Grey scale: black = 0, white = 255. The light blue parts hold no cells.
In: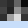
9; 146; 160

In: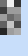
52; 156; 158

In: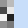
187; 73

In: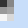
135; 153

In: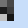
71; 28

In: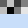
127; 124
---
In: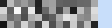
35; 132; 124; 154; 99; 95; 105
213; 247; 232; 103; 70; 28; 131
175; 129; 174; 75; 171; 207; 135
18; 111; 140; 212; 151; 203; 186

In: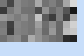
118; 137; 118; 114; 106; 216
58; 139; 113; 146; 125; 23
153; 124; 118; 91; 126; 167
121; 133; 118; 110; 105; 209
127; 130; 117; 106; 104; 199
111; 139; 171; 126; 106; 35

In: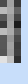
76; 56
186; 99
88; 69
58; 27
188; 98
88; 73
87; 60
85; 64
225; 46

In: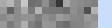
170; 144; 110; 143; 54; 144; 133
154; 139; 121; 122; 119; 143; 80
137; 139; 145; 145; 157; 137; 153
153; 142; 128; 152; 119; 130; 144

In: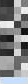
49; 212
81; 165
66; 190
233; 64
129; 146
39; 197
99; 156
44; 215
170; 106
170; 103
84; 173

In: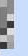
175
127
125
127
79
199
55

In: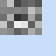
141; 69; 105
132; 134; 193
112; 47; 164
197; 240; 96
146; 95; 172
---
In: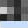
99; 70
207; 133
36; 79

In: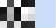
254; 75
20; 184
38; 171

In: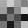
169; 204
158; 75
56; 120

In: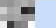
154; 148
206; 168
167; 159

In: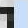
220; 209
35; 29
202; 56

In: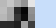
185; 198
189; 165
183; 163
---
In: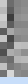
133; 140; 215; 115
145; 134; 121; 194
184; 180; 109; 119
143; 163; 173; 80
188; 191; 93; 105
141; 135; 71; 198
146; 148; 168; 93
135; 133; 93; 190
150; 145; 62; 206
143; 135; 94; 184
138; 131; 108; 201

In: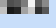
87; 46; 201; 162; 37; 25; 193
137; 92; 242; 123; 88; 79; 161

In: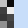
61; 144
72; 54
236; 63
11; 193

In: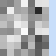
177; 94; 135; 170; 142; 196; 121
101; 89; 186; 100; 189; 202; 185
119; 72; 167; 130; 223; 231; 188
229; 224; 111; 251; 182; 141; 146
189; 209; 134; 223; 237; 165; 192
169; 151; 145; 185; 207; 183; 173
174; 40; 127; 170; 164; 239; 119
226; 224; 115; 242; 162; 130; 138

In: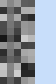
165; 148; 64; 96; 59
40; 40; 206; 128; 192
55; 33; 175; 134; 198
167; 146; 83; 98; 70
172; 167; 61; 113; 45
71; 67; 145; 125; 148
184; 203; 44; 82; 22
145; 153; 66; 110; 75
144; 151; 90; 118; 76
43; 61; 168; 125; 196
176; 176; 71; 106; 51
90; 93; 157; 135; 167

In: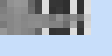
225; 52; 220; 52; 53; 50; 215; 101; 130; 134; 141; 135; 150
214; 61; 165; 109; 130; 130; 135; 142; 140; 136; 140; 135; 122
205; 116; 139; 121; 144; 117; 135; 138; 138; 134; 141; 135; 134
225; 49; 221; 47; 57; 50; 220; 69; 108; 142; 145; 137; 127
223; 49; 222; 47; 53; 54; 220; 67; 102; 149; 151; 145; 119

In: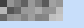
198; 191; 134; 131; 158; 132; 153; 147; 103
190; 149; 147; 171; 155; 153; 104; 85; 182
149; 161; 90; 125; 153; 97; 125; 149; 63

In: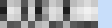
79; 64; 78; 90; 174; 97; 74; 194; 179; 94; 186; 92; 85; 178
219; 232; 218; 208; 76; 202; 219; 139; 74; 205; 80; 206; 215; 74
232; 241; 231; 217; 28; 212; 223; 168; 29; 215; 59; 216; 230; 29
201; 218; 202; 187; 69; 181; 201; 129; 64; 185; 87; 185; 196; 65
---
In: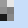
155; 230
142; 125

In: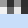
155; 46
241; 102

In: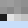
154; 157
145; 136

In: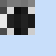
100; 121
67; 217

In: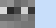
139; 147
216; 40

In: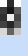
251; 44
58; 20

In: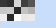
55; 47
200; 203

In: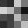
55; 42
210; 183
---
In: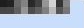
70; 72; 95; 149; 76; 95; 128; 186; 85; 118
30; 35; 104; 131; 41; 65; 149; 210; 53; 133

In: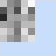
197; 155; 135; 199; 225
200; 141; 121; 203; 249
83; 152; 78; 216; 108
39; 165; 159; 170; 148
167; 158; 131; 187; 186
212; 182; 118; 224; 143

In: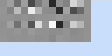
148; 144; 145; 145; 146; 143; 145; 137; 149; 146; 142; 143; 146
146; 159; 111; 158; 73; 123; 150; 41; 144; 130; 213; 183; 147
149; 132; 188; 134; 236; 176; 141; 139; 45; 162; 77; 106; 148
147; 146; 143; 146; 142; 147; 146; 148; 153; 145; 148; 146; 146
144; 160; 113; 156; 85; 219; 150; 248; 39; 132; 205; 181; 145
146; 145; 149; 144; 153; 146; 145; 141; 142; 147; 139; 142; 146

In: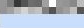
148; 161; 187; 210; 183; 193; 127; 84; 146; 158; 190; 86
150; 123; 56; 84; 109; 105; 160; 254; 152; 147; 137; 188

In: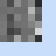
110; 92; 163; 111; 138; 49
114; 76; 142; 112; 134; 42
110; 114; 110; 109; 181; 100
116; 76; 129; 114; 146; 90
120; 87; 111; 114; 130; 150
121; 64; 79; 110; 111; 213

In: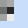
163; 236
155; 168
110; 41

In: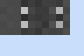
74; 72; 73; 57; 62; 54; 69; 65; 67; 77
76; 73; 73; 51; 61; 54; 63; 64; 58; 78
70; 76; 73; 193; 70; 60; 58; 79; 180; 69
77; 73; 74; 44; 61; 57; 60; 65; 49; 78
72; 77; 74; 186; 71; 65; 53; 80; 169; 69
